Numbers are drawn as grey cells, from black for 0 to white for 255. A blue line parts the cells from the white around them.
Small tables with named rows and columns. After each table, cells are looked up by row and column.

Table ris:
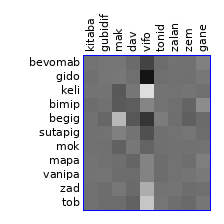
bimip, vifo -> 133
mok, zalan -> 113
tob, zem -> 105
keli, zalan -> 114
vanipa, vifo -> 131
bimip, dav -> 93
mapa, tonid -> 109
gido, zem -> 112
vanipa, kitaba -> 115
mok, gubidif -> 112
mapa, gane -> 126
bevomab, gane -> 128
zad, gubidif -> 109
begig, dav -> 87
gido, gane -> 119
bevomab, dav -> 107
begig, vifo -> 53
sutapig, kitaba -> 113

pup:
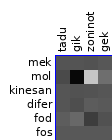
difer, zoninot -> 92
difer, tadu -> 85
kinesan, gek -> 86
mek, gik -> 84
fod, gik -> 104
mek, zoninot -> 82
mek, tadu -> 84
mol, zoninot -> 197
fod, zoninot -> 61
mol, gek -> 110
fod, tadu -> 93
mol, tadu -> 74
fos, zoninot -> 88
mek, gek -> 87
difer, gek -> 89
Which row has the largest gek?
mol

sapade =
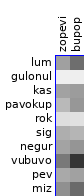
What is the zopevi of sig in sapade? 174
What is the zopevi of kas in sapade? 162
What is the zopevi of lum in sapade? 160
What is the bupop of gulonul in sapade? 238
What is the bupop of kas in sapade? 156
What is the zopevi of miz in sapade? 144
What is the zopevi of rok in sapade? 222
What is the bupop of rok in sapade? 225
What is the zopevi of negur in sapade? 163
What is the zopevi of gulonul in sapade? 239

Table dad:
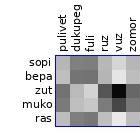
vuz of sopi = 213
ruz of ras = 191
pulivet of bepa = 191
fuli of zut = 211
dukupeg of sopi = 128
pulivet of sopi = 182
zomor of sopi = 182
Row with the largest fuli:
zut

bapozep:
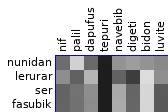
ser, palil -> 114
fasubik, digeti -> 102
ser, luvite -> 90
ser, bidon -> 214
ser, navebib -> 169
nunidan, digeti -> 157
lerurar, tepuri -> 29

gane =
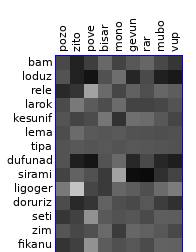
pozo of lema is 77
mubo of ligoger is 107
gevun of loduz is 38
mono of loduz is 110
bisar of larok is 77
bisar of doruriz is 98
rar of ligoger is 79
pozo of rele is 41
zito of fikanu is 64
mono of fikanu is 80
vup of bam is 54
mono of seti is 82
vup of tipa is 82
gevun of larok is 67
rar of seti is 74
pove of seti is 145
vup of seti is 93
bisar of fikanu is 92
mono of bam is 67

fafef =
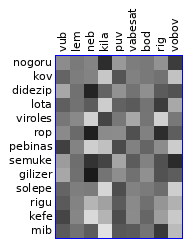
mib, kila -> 226
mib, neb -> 92
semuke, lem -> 110
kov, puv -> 85
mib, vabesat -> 91
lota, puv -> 98
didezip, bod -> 143
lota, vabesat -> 90
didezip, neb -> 36
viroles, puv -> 120
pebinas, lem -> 131
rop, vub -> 138
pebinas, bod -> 101
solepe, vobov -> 206
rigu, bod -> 112

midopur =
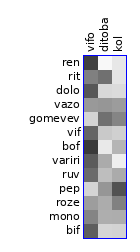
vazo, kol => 156
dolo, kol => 219
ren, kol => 231
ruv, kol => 171
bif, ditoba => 213
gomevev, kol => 133
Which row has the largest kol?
variri

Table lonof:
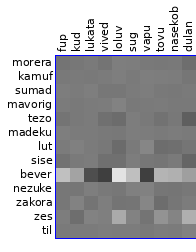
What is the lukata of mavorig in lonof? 123
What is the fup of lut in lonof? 123
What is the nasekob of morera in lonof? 121
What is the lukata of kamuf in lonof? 121
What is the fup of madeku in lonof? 126
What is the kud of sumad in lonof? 123
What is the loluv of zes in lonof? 170
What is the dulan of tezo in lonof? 95
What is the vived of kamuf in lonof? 123

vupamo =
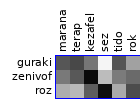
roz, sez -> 14
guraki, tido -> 85
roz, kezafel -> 93
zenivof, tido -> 123
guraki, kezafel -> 118
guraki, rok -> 161
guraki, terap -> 72
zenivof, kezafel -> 10

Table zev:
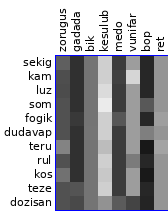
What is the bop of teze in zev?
39
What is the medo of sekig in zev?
60
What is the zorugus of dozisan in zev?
81
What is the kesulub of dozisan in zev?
146
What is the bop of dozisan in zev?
36
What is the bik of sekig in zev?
116
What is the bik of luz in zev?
116
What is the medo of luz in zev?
60
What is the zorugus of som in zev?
81
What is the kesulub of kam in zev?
207
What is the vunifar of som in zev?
157
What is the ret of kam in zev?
149
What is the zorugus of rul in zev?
81
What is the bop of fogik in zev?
39
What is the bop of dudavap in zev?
127
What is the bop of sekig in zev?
39
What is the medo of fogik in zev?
87
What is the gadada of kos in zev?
48

